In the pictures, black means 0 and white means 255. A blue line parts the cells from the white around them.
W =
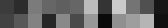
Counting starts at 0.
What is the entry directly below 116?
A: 158
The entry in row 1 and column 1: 88
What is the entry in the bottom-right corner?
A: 16
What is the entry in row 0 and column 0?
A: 60
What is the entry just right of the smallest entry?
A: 144
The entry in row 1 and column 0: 66
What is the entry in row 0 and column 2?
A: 123

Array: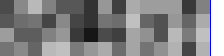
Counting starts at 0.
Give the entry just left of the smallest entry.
57
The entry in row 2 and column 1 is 93
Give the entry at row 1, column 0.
87
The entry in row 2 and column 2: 93
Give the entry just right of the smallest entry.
75
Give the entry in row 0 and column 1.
137
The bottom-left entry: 116
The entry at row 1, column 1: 109
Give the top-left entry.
75
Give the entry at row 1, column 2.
116
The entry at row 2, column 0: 157
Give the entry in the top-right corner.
129
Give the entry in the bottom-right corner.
178
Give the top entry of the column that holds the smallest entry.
51
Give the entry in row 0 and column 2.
185

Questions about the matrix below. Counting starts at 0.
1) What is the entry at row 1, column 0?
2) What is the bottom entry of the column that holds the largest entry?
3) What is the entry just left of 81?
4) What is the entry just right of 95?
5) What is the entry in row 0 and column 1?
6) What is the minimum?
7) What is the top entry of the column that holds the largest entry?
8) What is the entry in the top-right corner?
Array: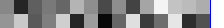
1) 149
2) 109
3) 45
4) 121
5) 37
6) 8
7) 244
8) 173

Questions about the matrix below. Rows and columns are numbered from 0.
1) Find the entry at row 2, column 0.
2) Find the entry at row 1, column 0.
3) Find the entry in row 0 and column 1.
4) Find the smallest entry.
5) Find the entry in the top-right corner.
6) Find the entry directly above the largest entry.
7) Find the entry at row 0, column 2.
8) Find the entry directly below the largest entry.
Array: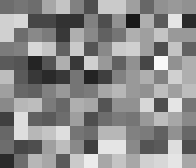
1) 208
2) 208
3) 117
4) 24
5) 145
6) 78
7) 109
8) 129

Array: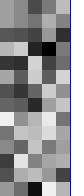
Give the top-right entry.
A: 188
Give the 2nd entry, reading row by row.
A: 137
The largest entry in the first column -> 240
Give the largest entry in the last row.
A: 240
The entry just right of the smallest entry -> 122
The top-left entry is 159
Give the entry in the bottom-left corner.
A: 152
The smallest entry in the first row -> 75
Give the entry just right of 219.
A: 166
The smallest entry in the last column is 47
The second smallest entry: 14
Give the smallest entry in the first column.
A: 54
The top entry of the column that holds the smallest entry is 122
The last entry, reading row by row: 182
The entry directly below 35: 211

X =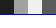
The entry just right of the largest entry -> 92
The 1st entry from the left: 31
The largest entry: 240

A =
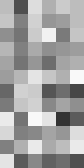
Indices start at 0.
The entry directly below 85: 136
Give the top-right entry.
189
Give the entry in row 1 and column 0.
197
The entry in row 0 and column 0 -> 189
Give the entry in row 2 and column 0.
143
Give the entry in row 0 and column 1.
79
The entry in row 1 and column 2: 209
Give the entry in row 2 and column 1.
116
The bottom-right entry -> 79
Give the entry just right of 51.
91
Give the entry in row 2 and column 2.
203
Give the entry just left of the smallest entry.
228
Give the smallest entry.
51
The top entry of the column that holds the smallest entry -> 203
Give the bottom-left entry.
228
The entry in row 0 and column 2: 221
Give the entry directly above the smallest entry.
164
